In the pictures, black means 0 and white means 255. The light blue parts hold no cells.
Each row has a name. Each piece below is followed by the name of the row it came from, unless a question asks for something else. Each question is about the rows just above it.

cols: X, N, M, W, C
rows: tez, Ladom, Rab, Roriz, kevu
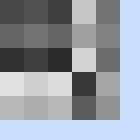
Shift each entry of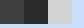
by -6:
[ 58  36 206]
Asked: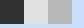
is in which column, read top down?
X

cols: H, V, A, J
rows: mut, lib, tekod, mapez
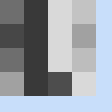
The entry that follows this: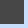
[57]
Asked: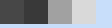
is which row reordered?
lib

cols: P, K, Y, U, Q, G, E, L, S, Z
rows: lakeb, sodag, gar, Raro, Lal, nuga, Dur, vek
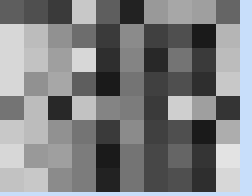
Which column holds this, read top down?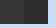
S
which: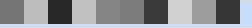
Lal
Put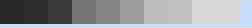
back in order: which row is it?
gar
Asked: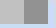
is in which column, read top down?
K
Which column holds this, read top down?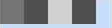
L
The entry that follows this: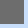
[58]
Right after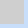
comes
[159]

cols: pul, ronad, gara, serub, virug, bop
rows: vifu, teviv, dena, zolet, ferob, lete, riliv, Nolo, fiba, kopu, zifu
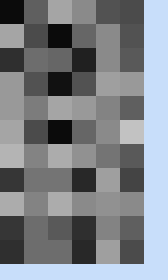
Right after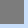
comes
[165]
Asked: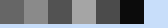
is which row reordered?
teviv

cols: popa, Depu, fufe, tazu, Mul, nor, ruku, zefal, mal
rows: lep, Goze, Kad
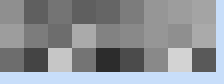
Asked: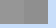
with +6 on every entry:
[156 149]
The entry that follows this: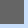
[124]
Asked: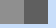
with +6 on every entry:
[149 101]
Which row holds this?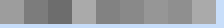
Goze
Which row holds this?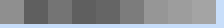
lep

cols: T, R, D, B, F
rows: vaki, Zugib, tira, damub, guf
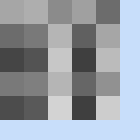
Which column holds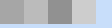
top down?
F
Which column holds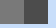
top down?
T
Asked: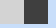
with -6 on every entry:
[205  57]
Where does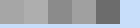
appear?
vaki
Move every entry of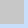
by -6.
[193]

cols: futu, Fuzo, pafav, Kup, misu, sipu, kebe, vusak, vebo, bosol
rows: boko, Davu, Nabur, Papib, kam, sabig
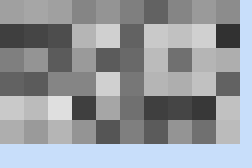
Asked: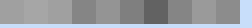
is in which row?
boko
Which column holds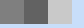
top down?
futu
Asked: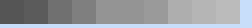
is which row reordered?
sabig
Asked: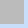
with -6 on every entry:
[181]
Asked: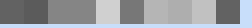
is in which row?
Papib
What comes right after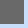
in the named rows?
[187]
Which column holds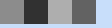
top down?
bosol

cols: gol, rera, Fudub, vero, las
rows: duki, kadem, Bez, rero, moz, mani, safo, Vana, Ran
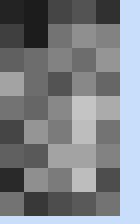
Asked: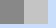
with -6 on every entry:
[130 190]
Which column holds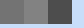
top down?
las
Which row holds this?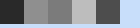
Vana
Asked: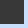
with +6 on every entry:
[62]

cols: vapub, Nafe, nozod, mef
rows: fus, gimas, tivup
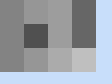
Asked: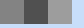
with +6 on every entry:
[137  86 163]
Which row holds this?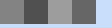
gimas
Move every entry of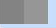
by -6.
[125 144]
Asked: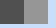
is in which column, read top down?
Nafe

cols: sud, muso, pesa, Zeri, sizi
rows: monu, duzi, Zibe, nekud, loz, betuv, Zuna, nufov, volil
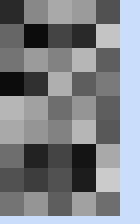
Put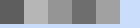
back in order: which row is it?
loz
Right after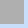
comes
[94]

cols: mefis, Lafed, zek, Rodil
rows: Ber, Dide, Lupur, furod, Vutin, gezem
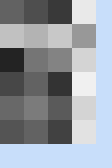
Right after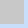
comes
[152]
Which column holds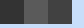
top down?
zek
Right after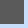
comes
[212]
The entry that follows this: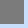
[90]
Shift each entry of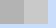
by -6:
[173 194]
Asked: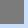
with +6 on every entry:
[129]

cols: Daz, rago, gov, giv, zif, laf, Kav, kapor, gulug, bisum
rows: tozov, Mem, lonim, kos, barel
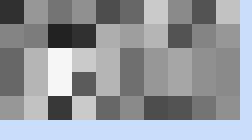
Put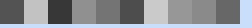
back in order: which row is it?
barel
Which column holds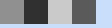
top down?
giv
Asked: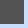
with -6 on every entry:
[77]
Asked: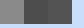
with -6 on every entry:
[132  71  77]

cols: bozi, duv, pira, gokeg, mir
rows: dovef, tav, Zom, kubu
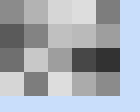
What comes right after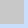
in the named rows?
[158]
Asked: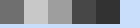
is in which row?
Zom
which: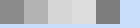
dovef
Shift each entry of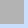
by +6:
[185]
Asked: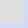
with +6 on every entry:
[227]
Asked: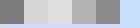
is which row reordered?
dovef

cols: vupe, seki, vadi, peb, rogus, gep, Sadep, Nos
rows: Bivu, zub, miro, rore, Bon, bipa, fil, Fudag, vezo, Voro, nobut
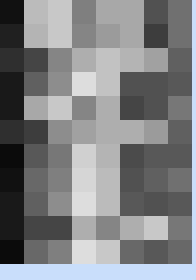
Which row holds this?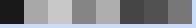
Bon
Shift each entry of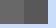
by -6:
[98 82]
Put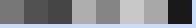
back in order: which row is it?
Bon
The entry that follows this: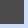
[88]

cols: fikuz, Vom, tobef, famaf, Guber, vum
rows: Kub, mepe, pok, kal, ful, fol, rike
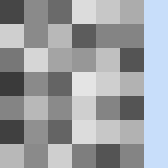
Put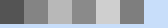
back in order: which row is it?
rike
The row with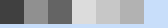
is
fol
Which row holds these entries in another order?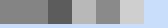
mepe
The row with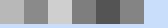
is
rike
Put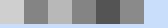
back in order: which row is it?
ful

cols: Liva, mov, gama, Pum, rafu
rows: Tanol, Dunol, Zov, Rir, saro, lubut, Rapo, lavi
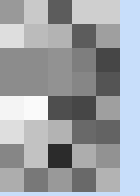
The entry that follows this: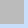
[179]
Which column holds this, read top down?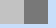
mov
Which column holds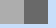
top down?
Pum
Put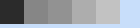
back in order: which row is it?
Rapo
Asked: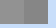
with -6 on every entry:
[140 128]
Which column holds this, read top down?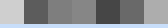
Pum

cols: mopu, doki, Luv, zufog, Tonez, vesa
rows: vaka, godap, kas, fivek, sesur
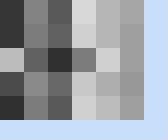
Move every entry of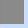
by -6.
[132]
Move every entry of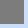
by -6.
[118]
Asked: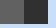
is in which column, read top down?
Luv
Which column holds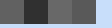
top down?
Luv
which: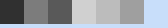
sesur
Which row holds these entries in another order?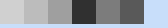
sesur
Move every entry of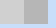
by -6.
[202 176]

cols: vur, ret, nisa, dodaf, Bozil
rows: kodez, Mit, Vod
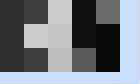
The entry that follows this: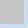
[16]
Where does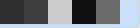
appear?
kodez
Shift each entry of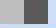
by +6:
[195  97]
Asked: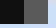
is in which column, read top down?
dodaf

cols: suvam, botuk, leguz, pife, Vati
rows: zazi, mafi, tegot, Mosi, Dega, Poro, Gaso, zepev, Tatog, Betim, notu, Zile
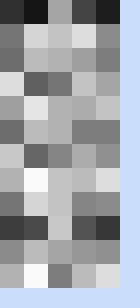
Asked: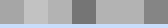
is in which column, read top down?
leguz
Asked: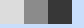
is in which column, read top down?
Vati

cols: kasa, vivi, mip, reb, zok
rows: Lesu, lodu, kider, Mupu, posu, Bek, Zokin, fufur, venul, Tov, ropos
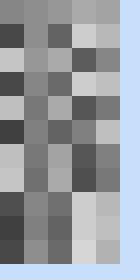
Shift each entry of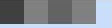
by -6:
[ 58 122  93 122]
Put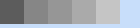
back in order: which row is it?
kider
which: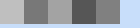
Zokin

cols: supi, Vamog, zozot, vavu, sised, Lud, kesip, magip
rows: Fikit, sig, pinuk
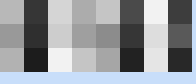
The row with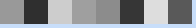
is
sig
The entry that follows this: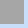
[34]
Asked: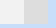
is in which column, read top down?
kesip
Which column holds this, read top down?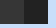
Lud

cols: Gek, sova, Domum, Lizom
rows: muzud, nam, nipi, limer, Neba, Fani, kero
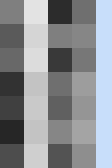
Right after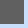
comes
[149]
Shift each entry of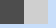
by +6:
[ 83 213]
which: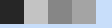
Fani
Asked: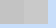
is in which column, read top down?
sova
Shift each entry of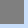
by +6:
[133]
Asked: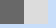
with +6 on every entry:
[110 226]

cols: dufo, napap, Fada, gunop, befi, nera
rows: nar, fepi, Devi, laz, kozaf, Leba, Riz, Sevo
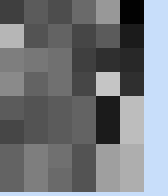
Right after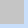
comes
[47]
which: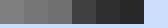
Devi
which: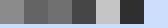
laz
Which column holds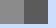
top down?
dufo
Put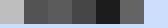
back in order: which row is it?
Leba

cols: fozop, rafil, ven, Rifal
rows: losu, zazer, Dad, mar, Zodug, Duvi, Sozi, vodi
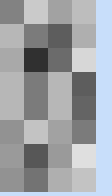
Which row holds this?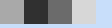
Dad
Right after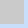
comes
[162]
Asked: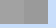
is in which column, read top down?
ven
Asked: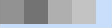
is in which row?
vodi
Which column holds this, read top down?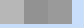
fozop
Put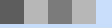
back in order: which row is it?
mar

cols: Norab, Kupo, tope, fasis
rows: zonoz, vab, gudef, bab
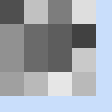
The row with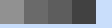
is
vab
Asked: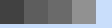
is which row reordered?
vab
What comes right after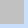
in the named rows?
[125]

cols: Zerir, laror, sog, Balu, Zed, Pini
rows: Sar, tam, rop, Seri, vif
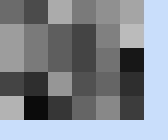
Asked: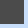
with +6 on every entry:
[81]
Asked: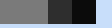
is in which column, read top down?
laror
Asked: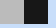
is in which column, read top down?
Pini

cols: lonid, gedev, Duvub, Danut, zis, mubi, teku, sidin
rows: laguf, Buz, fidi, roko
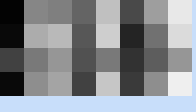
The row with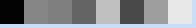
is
laguf
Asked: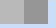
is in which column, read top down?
Duvub

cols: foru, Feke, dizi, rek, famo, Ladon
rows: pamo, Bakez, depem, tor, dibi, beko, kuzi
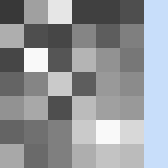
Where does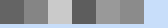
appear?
tor
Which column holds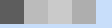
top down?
rek
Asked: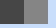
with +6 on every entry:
[ 76 139]
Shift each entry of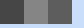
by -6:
[ 64 127  87]

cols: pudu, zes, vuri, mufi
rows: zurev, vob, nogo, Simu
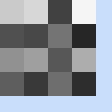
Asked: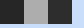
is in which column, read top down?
mufi
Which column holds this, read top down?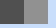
pudu
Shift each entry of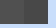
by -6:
[74 66]

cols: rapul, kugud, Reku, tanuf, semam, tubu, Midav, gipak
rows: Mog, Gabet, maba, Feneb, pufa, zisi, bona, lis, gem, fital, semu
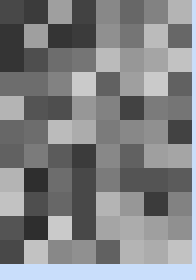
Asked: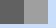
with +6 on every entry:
[103 165]
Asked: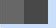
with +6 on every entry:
[109  78]

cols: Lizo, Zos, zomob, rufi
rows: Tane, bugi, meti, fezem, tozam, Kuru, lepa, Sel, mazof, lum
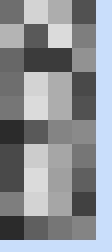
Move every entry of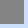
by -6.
[126]
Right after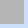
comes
[89]
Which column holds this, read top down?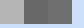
Lizo

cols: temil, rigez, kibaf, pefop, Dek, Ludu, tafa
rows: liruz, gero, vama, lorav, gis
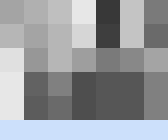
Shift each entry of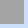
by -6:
[157]
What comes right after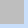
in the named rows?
[230]
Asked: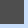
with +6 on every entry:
[84]
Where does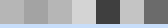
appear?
gero
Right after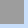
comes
[121]
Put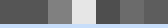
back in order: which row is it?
gis
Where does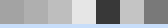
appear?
liruz

